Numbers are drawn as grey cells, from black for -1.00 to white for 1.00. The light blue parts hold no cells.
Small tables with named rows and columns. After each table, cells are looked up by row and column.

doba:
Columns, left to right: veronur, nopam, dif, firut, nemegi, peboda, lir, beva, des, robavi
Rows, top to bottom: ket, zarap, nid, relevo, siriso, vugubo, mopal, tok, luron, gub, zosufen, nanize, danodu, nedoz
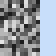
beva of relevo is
-0.43
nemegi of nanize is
-0.31
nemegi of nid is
0.09
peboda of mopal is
0.59
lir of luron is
-0.25
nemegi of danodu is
0.09
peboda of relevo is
-0.12
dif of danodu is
0.39
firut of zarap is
0.80
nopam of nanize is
-0.21
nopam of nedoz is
0.34
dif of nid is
-0.21
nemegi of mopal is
0.12
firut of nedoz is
-0.46

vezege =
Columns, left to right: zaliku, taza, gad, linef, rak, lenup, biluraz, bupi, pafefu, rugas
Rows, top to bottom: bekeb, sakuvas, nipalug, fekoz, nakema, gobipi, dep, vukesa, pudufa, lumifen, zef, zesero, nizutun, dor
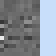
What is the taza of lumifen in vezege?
-0.08
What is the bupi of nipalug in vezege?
-0.12
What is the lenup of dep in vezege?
-0.09
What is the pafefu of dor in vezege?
-0.21
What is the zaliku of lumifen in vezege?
0.83
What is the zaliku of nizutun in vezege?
-0.38
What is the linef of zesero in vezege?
-0.34
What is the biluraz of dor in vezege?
-0.11
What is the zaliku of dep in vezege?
0.22
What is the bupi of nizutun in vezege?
-0.11
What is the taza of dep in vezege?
-0.05
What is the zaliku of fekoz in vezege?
-0.22
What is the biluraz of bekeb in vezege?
-0.18
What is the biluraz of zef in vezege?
-0.09
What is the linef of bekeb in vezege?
-0.26
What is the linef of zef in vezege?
-0.03

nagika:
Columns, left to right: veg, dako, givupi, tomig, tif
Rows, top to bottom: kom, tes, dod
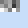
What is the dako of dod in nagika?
0.62
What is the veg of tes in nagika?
0.33
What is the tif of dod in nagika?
0.19
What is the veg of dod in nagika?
0.97
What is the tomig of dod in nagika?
0.98
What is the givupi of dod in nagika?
-0.01
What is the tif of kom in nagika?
0.03
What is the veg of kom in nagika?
-0.07
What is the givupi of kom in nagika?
0.32
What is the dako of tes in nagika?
0.00
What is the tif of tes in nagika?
0.03
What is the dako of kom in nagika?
0.17
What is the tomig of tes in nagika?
-0.57
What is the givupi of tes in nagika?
0.39
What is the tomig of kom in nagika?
-0.33
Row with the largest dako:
dod

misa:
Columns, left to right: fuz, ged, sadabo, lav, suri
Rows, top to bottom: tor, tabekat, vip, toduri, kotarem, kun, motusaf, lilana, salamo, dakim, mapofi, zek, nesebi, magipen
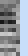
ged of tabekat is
-0.05
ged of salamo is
0.52
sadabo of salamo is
0.60
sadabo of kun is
-0.77
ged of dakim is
-0.01
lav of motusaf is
0.09
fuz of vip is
-0.09
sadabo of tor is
0.08
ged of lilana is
0.02
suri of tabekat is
0.17
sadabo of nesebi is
-0.21
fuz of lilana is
-0.32
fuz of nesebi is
-0.20
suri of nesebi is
0.35
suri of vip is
0.24
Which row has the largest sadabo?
salamo

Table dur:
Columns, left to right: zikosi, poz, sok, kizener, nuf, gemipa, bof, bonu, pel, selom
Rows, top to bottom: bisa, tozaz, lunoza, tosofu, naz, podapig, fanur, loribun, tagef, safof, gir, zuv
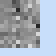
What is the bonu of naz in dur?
0.30
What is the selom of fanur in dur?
-0.72
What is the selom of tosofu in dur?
0.10
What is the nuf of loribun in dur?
-0.01
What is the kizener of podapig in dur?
0.09
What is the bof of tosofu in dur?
0.01
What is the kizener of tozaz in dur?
-0.18
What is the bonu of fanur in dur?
0.40
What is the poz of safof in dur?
0.22
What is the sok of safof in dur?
0.09
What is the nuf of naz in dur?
0.65
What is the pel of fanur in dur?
0.41
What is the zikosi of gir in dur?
0.35
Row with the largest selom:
tagef

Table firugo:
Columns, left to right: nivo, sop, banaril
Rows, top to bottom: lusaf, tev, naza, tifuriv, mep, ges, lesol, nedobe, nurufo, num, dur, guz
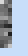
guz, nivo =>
-0.40
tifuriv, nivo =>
-0.01
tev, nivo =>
-0.09
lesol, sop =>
-0.65
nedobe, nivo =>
-0.02
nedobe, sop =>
0.03
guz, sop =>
-0.01
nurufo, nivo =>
-0.01
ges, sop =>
-0.34
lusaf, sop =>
-0.01
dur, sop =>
-0.25
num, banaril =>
-0.18
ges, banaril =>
-0.01
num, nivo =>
-0.17
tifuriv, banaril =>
-0.35
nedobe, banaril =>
-0.01
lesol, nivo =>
-0.40
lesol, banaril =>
-0.71
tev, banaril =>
-0.01

